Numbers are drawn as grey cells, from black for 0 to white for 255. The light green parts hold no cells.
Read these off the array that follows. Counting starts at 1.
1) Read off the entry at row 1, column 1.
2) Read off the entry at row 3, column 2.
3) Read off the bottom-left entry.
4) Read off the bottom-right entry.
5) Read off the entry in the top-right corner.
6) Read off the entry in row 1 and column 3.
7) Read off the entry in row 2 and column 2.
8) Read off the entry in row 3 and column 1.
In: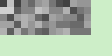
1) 66
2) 79
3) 177
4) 118
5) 150
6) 66
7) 207
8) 134

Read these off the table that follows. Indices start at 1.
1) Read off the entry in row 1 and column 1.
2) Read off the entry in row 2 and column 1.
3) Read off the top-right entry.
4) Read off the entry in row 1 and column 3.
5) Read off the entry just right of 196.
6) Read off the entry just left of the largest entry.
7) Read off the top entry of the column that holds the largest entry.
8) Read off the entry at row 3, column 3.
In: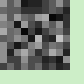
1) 156
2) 105
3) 77
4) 130
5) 118
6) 35
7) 143
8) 156

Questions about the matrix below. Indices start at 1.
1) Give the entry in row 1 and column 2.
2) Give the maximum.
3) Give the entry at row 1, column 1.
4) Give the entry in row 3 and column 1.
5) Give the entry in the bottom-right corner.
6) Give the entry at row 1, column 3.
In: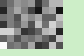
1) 112
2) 252
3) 82
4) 112
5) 82
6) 151

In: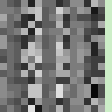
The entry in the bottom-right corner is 168
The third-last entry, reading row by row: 153
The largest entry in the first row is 181
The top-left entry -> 124
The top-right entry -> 139
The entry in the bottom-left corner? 93
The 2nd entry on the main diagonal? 124
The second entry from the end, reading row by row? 77
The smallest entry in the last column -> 48
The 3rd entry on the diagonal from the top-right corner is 77
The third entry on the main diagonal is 124
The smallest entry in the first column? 77
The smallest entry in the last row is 23
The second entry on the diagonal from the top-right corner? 23
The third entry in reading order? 77
